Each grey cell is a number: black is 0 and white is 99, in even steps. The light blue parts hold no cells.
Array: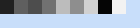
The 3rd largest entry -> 73
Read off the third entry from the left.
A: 30
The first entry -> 13

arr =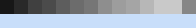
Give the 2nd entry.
16
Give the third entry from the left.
25
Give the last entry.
52
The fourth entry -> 29

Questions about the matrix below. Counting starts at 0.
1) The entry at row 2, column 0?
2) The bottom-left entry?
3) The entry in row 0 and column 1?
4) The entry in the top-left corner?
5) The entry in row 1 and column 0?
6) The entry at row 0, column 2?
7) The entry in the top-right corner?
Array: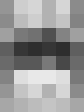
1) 62
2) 65
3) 80
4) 58
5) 54
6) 83
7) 54

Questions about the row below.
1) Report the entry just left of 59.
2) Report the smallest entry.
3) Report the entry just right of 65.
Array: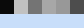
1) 65
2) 4
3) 59

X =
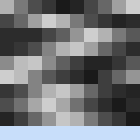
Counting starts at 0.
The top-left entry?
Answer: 69
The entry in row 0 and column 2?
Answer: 30
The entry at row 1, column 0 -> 27
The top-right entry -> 80
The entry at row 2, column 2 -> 17
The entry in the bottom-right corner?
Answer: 10
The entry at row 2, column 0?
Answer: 17
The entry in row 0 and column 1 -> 47
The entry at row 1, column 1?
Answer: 40

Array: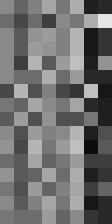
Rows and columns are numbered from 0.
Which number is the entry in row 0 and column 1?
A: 39
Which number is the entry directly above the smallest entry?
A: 12
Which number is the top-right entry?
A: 16
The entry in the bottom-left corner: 46
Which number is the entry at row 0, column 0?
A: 53
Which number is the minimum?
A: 5
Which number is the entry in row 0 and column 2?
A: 50
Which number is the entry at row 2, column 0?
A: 53
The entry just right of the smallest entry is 35
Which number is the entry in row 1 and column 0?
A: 42
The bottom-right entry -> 16
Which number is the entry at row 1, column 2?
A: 42
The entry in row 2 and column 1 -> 35
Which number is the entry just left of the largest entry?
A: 67
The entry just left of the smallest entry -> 74
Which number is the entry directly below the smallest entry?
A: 24

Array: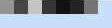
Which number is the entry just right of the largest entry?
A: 21
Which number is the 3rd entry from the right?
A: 7
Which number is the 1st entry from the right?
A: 45

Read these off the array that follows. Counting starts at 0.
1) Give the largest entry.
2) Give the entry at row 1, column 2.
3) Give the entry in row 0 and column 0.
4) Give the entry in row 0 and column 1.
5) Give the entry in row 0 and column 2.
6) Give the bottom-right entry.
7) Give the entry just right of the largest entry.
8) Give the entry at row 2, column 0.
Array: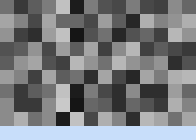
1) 78
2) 28
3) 44
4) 22
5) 36
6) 64
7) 8
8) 57

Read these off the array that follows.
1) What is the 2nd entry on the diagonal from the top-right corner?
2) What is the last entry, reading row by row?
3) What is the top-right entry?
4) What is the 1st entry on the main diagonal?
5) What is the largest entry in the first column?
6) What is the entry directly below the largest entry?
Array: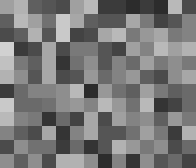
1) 33
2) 26
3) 29
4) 62
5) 81
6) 75

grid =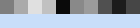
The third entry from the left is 87
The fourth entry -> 75
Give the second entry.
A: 66

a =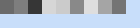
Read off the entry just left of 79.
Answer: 83
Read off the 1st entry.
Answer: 41
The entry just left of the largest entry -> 53

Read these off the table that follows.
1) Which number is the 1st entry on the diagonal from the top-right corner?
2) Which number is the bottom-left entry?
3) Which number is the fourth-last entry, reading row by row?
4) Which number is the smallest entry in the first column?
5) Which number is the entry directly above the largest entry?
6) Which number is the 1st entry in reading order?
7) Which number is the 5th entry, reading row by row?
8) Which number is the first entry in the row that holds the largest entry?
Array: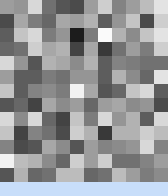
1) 88
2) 33
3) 73
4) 29
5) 36
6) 61
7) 33
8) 36

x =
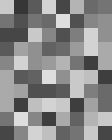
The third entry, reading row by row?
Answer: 35
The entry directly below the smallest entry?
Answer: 31
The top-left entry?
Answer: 78
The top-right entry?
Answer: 45
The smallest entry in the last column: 24
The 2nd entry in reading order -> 21
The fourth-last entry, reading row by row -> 38
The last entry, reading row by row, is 27
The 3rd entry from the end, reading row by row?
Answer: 45
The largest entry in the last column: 78
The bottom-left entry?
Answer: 27
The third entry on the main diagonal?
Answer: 78
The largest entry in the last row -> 82

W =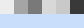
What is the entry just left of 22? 78
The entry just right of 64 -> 47

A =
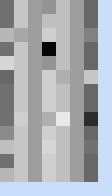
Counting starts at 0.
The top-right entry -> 40
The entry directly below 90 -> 74
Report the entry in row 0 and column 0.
44
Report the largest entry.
90
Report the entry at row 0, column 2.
61
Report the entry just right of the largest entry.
61
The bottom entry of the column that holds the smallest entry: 80
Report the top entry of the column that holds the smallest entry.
57
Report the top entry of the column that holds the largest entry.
74
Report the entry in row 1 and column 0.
44
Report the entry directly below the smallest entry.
57
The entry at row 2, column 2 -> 61
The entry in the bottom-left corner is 71
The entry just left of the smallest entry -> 61
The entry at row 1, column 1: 77
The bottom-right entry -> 40
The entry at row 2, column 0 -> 71
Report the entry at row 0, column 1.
77
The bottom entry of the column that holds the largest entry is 74
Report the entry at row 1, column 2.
61
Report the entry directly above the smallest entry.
80
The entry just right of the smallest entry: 74
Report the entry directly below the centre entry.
80
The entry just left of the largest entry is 68
